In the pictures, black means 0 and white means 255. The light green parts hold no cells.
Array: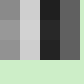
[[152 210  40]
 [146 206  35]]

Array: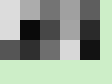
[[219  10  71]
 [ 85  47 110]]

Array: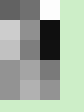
[[205 144  15]
 [193 126  17]]

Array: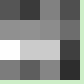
[[144 145 140]
 [254 203 203]]

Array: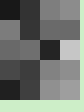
[[124  53 106]
 [105 111  36]]

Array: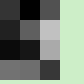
[[ 33  95 193]
 [ 11  22 170]]
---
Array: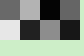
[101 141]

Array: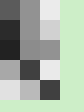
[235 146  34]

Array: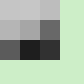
[189 166  91]

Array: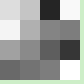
[249 132 138 105]

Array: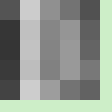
[ 81 149 132 189  67]

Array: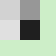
[151 224]

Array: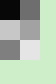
[110 199]

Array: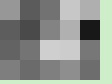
[175 176 207 107]

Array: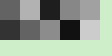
[161  17]
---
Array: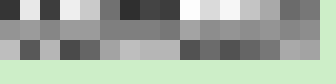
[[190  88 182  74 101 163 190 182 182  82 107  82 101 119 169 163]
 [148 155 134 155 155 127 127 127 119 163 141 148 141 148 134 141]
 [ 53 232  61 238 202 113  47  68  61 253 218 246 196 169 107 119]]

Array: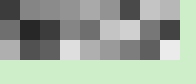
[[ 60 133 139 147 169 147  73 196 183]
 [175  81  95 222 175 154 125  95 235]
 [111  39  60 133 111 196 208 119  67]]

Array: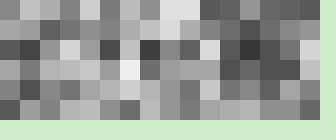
[[165 122 180 187 199 157 238 109 157 165 165  81 103  81  81 193]
 [136 193 173 130 206 122 187 143 224 224  89  97 149 103  97  89]
 [ 89  69 149 212 157  75 193  62 136  97 218  89  55  81 116 212]
 [130  81 136 116 165 180 206 180 149 116 199 116 136  97 165 130]
 [ 89 157 130 180 187 143 109 187 149 122 165 173 180 143 143 103]
 [165 157  97 116 143 130 173 193 218 173 130 109  81 109 136 149]]

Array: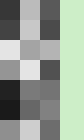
[[228 164 180]
 [ 26 103 129]
 [ 34 122 116]
 [143 206 109]
 [ 55 187  89]
 [149 228  81]
 [ 67 200  75]]

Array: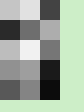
[[ 42 110 173]
 [189 241 118]
 [197 225  67]
 [145 158  26]
 [ 88 132  12]]

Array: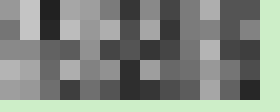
[[158 152 111  62 111  84  46  54  77  92 166  98  39]
 [180 166 104 174 130 145  46 158 104 111 152 117  77]
 [137 137  98  92 145  69  84  54  69 117 180  69  62]
 [117 196  39 188 152 174  77 166  54 123 130  84 130]
 [152 196  33 166 158 123  54 137  69 123 174  84  84]]
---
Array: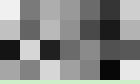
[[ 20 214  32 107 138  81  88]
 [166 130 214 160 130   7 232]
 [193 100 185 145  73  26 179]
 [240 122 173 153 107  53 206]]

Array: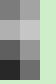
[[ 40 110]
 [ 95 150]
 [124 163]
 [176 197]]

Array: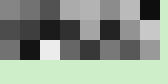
[[ 76  62  27  48 165  35 147 200]
 [114  20 236 102  56 120  88 153]
 [133 114  82 171 179 140 186  14]]

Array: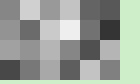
[[ 72 120 168  94 195 128]
 [134 208 153 195 100  88]
 [147 107 202 238 114  52]
 [161 147 181 134  80 181]]

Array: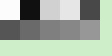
[[ 85 106 127 135 151]
 [252  16 209 230  72]]

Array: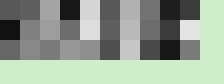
[[ 17 129 157 109 221  95 185 109  59 228]
 [ 87  95 164  23 214  87 177 115  30  59]
 [102 136 122 151 143  79 198  73  23 122]]

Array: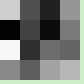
[[  3  67  11 121]
 [136  93 163 183]
 [206  80  33 150]
 [247  47 108 100]]

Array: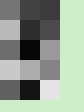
[[ 97  20 228]
 [109   6 153]
 [117  67  59]
 [186  46  75]
 [201 172 132]]
